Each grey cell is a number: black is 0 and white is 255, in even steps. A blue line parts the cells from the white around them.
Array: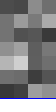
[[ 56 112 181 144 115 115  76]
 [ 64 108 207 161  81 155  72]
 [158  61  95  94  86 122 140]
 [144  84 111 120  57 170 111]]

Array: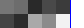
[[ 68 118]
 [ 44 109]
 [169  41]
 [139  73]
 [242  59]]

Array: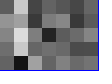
[[ 99 110 133 148  93]
 [ 19 201 220 160 201]
 [161 102 126  57  69]
 [100 112  35 124  99]
 [129 105  92 135  86]
 [106  75 107  57  71]
 [115  76 133  90 101]]

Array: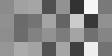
[[150 141 144 139]
 [171 108 107 161]
 [163 130 116 165]
 [ 83 146 164  80]
 [165 124 100 146]
 [ 63 164 203  50]
 [238 112  56 246]
 [115 133 145 121]]

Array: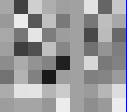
[[157 172 114 140 159 168 153 167]
 [165 227 179 171  62 118 235  65]
 [165 228 129 147  80 229  87 207]
 [151 181  25 131 192 125 193 174]
 [236 203 158  32 135 157 121 159]
 [161 161 161 161 161 161 161 161]
 [142 155 128 216 113  72 119 226]
 [154 182 132 121 148 187 190 101]
 [236 221 155 130 126 104 167 199]]

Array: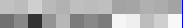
[[113 193]
 [136 188]
 [ 50 207]
 [148 185]
 [183 177]
 [123 191]
 [137 188]
 [124 191]
 [245 163]
 [239 165]
 [189 176]
 [207 172]
 [248 163]]
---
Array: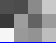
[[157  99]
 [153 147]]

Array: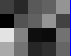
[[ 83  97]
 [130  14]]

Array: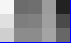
[[126 129]
 [140 140]]

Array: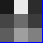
[[108  59]
 [159 128]]

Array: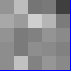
[[155 207]
 [123 129]]

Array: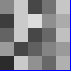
[[202 220]
 [202  71]]

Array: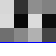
[[  8 220]
 [136 177]]

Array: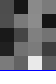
[[122 140]
 [ 69 128]]

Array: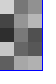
[[149 183]
 [121  80]]
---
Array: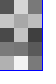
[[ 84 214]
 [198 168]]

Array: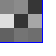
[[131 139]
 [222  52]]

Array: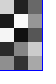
[[211  33]
 [ 25 249]]

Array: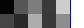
[[ 4 86]
 [69 41]]

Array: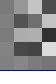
[[122 150]
 [128  83]]

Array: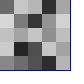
[[106 198]
 [215 123]]

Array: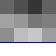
[[101  79]
 [163 151]]

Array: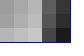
[[156 168]
 [161 175]]

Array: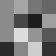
[[139 165]
 [139  71]]
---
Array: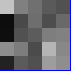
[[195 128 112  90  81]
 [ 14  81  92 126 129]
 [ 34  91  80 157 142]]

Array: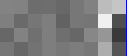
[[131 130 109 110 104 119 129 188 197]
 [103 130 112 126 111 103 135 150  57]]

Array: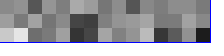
[[138 146  86 149 126 170 156 118 141  85 136 125 141 141 122]
 [201 229 110 122 160  52  70 165 129 148 187  55  91 146  28]]

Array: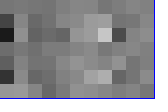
[[118 121 118 116 127 134 133 118 125 133 129]
 [ 26 144  99 107 101 149 156 198  76 132 141]
 [ 95 130 115 116 135 147 139 132 146 117 127]
 [151 153 133 104 122 145 142 135 126 132 119]]

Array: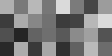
[[176 121 184 119 218 123  70 156]
 [ 80  36  99 111  89 139 160  83]]

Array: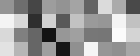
[[148 110  70 157 147 164  99 219 171  73]
 [217 128 102  19 151 160 119 118 251 212]]

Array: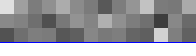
[[224 159 124 144 172 139 123  88 125 149 194 123 120 170]
 [ 82 111 126 123  87  95 135 121 126 101  95 210 127  97]]

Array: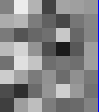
[[129 236 179  67 164 159 152]
 [122  84 103 112 200 103 133]
 [113 224 196 110 119 111 159]
 [ 76  46 107 149 207 153 114]]

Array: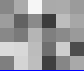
[[135 171 246 170 171 155]
 [136 122 181 127 138 154]
 [127 212 190  63 134 169]]
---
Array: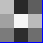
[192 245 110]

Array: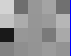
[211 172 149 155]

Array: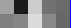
[162 135]

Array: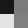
[ 23 127]

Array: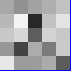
[168 243  93 123  91]

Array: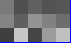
[122  95  69]

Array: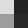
[221  40]

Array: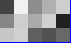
[ 67 206  96]
